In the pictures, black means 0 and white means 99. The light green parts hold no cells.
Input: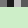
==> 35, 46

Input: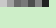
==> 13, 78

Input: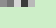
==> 72, 55

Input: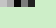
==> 13, 76

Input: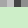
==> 55, 65

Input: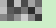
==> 40, 52

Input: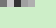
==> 68, 46

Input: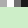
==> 10, 67

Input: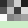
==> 12, 97

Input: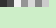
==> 79, 19
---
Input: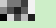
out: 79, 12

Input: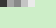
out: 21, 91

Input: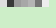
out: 86, 92

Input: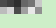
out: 29, 56

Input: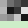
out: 66, 9

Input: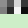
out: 55, 5

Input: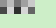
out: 57, 39
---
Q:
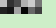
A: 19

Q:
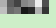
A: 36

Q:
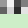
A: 94

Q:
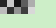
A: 78

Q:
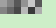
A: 51

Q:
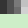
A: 31
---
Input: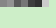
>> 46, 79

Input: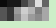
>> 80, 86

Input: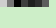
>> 24, 80

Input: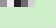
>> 14, 92

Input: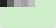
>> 68, 74

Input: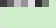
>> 58, 87
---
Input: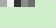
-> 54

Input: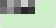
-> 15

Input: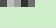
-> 19

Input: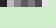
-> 30

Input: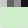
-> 56

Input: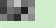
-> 65
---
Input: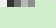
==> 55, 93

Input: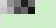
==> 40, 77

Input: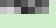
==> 39, 77

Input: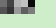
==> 4, 32

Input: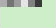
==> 22, 67

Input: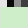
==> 24, 89

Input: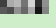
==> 56, 35

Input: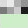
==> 57, 47
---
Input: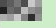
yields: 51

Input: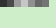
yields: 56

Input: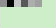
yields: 34

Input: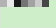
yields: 63

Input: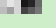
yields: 26

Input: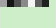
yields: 95

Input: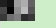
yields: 49
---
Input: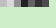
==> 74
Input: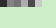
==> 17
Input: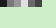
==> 10
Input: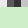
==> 91
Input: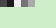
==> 28
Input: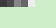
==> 23
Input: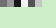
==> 43
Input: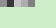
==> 56
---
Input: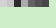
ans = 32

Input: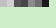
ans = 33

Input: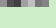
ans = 46

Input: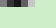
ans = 37

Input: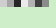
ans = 54

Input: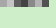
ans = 37

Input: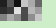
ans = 18

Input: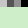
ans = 56

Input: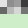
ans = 45
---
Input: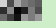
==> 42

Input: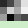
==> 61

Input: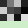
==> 17

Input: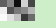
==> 97

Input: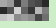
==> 76

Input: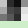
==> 45

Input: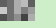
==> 31

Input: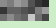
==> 43

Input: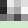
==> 42

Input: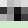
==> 68
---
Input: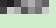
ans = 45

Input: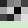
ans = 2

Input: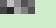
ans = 50

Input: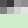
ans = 82

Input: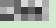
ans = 18

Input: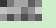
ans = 58
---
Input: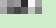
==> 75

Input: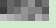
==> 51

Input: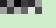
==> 88

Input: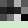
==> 13

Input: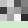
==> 62

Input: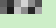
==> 15
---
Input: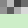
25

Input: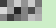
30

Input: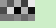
69

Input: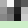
13

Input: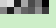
45

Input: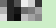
48
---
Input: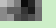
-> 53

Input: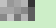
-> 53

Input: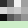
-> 6

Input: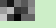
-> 77

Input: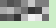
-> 32

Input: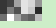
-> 43

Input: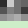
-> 56

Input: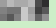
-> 45

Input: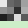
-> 12
